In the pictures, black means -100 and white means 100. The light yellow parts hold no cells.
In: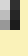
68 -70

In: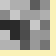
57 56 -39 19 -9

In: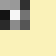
22 93 -33

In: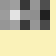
17 78 -55

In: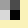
24 -98

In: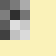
-27 -63 58

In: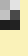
38 -43

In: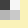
-50 58

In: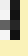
87 -86
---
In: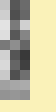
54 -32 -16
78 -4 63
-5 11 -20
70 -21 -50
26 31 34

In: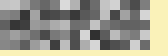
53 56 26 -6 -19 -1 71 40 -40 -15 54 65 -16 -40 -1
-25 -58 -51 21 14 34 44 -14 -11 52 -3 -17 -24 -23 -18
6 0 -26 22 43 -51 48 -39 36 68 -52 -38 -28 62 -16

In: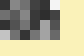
-59 6 -11 -49 -59 91
-61 -36 -9 -56 28 -36

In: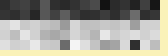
-64 -54 -49 -60 -32 -63 -68 -61 -50 -41 -86 -66 -60 -73 -50 -83
67 78 58 64 53 47 21 68 50 51 57 53 60 24 64 64
75 63 66 82 59 56 -16 91 74 53 22 29 70 -63 74 48

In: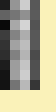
-77 17 61 -31
-93 32 66 -35
-60 27 48 -31
-77 23 54 -37
-85 -9 44 -58

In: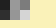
-75 20 -3

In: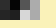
-65 -96 -33 35
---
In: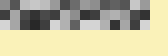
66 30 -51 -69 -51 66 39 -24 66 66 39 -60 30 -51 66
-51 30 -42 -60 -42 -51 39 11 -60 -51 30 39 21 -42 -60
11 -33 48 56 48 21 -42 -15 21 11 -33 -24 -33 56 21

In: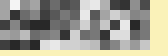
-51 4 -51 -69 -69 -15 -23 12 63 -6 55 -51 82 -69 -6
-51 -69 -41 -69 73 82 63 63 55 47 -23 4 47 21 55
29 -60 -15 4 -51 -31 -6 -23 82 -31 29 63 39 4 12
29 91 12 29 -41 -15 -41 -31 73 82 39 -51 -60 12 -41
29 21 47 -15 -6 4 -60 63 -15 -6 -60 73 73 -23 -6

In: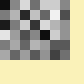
-3 41 -69 51 -20 89 -39
79 23 -39 6 -89 61 15
-3 32 -20 41 23 -30 -30
32 -20 23 -30 15 -49 -12
-79 -3 61 -59 70 41 15
-89 6 70 -12 61 61 6

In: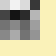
-47 -84 -66 43
-10 7 -19 24
7 33 -10 16
63 90 72 -56

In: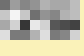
32 65 -58 82 65 -32 -40 -48
74 -4 -4 40 74 -4 5 65
-12 23 5 15 40 32 32 48
56 91 56 -12 15 5 40 48

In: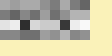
78 86 -64 69 59 59 -56 86 95
6 6 -12 -12 24 14 41 6 14
-3 -21 6 -12 24 -12 14 41 41
33 24 33 33 14 -3 33 -3 -21

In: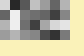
69 -69 -31 51 22 -21 41
41 87 -13 -50 31 69 79
-21 87 -4 -13 -21 -50 5
22 41 13 5 -40 -60 -4

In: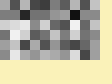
-2 -2 -70 -10 -10 17 25 -87 8 8
25 53 -44 33 -36 17 -28 -44 -19 25
8 81 33 17 43 33 17 72 -44 25
33 -36 43 -44 -52 -2 -28 43 -36 53
-10 89 63 -28 -10 53 -2 63 -10 8
63 72 81 8 63 -19 -36 89 -19 53

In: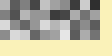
70 10 -20 18 70 43 60 -20 10 -28
43 -28 0 -45 52 26 10 -53 60 -63
0 -36 43 18 18 -53 -45 35 -10 26
10 70 60 -20 18 26 80 -28 35 -10
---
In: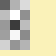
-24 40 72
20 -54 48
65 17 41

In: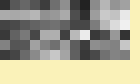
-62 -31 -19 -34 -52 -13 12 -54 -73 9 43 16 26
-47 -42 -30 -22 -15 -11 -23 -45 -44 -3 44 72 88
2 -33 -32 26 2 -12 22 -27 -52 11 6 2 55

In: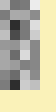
49 -9 -4 85
30 -65 -4 73
19 16 50 7
31 22 1 6
-3 -65 60 50

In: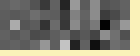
-24 -18 -22 -35 -55 -24 -72 20 -29 10 -35 -30 -23
-29 34 -33 -28 -60 -16 -57 8 -27 -5 -98 -23 19
-27 -23 -29 -18 18 -26 53 -73 -24 -88 -49 -14 -21

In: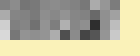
2 10 -8 -5 7 10 6 2 -6 34 18 -3
62 0 4 -11 15 -1 38 6 12 -64 13 48

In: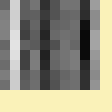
-19 65 -26 -9 -62 -35 -10 -10 -62 23
2 65 -45 -21 -63 -22 -19 -13 -87 11
-19 78 -24 -29 -61 -37 -9 -19 -91 29
-15 68 -49 -2 -69 -20 -10 -3 -69 14
-13 60 -26 -14 -59 -36 -16 -13 -62 15

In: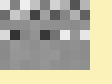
80 1 87 52 -1 65 39 -34 42
10 11 12 19 14 13 12 9 15
9 19 15 12 17 13 11 13 10
11 16 12 14 17 13 11 14 12
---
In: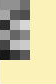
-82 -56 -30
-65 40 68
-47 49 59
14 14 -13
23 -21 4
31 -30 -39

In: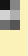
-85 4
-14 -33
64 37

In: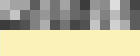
-53 -45 -36 1 36 -36 -9 -45 -36 54 -9 63 36 -27
18 54 -18 1 18 -9 10 -18 -27 36 1 46 1 -27
46 28 28 -27 28 -9 28 -18 -53 18 10 73 1 -45

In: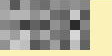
4 -5 -50 -23 -41 14 -5 -67 4
14 58 49 -31 -14 24 -31 49 -23
24 -31 24 -5 -14 14 4 14 4
32 41 41 14 32 -14 -23 58 -31
41 24 58 4 32 -5 -14 68 -14

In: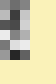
-34 -42 64
-6 74 84
12 -14 3
20 -70 -24
47 -52 55
84 3 38

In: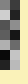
-93 54
-73 46
-35 11
-26 -83
2 -53
38 -16
62 -73

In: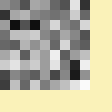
-61 31 41 6 -3 -11 -3 60 -19
-52 50 -19 60 -3 31 50 78 96
-44 6 -11 -27 23 -44 6 -80 14
-19 -27 41 14 41 -19 68 -11 -27
-11 50 50 60 6 -11 31 6 -36
14 -3 -36 31 23 -19 -36 78 -61
23 -88 -36 -88 14 68 6 -11 68
31 60 -27 50 23 87 -27 23 50
60 78 41 60 23 78 -3 -70 87
